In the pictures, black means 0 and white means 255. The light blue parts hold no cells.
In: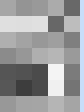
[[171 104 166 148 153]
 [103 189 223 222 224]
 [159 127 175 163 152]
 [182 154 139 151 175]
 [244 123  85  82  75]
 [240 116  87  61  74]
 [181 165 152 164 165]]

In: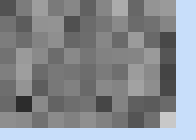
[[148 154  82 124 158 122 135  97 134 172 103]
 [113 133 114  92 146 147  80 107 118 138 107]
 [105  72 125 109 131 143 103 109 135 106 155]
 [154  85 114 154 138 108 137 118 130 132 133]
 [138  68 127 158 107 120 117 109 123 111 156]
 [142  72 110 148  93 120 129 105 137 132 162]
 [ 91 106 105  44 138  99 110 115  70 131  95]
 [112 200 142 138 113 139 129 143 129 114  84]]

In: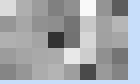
[[148  92 220 175 156 128 144 249]
 [162 182 150 167 145 142 116 200]
 [161 166 176 173 164  50 114 214]
 [144 116 156 165 169 171 232 205]
 [154 132 133 150 172 180 158  74]]

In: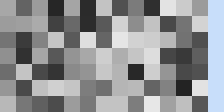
[[203 155 167  99 155  38 165  43 195  81 123  47 227]
 [116 211 156 159 171  65 105  44  89 210 141 194  73]
 [114  79 116  59 131 197  90 222 101 229 210 205 184]
 [ 57  95 144  49 166  88 148 168 206 174 197 221  70]
 [ 73  81 109 196  73  52 138 148 199 180  40 206 149]
 [ 35 226 150  73 192 208 197 125 111 181 185 100 130]
 [191  87 184 119  96  76 156 120 195 195 125 231 161]]

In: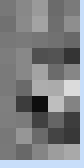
[[107 122 120 136 154]
 [110 142 113 138 163]
 [113 104 120 122 118]
 [ 83  52 125 136  80]
 [107 134 122 136 163]
 [171 219 122 106 173]
 [190 131 127  60  14]
 [101  61 126 123  65]
 [ 68  56 120 150 106]
 [157 169 121 104 133]]

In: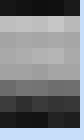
[[ 16  26  22  18  15]
 [198 185 190 193 190]
 [169 166 164 168 166]
 [181 170 169 173 178]
 [165 165 162 162 158]
 [110 111 108 117 116]
 [ 52  55  60  47  58]
 [ 35  30  26  20  19]]

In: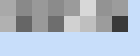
[[147 156 169 137 153 139 155 216]
 [156  57 177 102 153 110 209 191]]

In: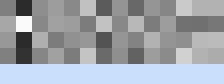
[[177 178 126  43 142 156 137 193  90 148 104 149 134 202]
 [111 119 167 249 136 161 157 123 194 135 183 123 156 113]
 [185 186 152  42 174 123 145 150  83 149 131 177 148 143]
 [178 172 128  50 134 161 124 196 105 143  98 156 139 209]]
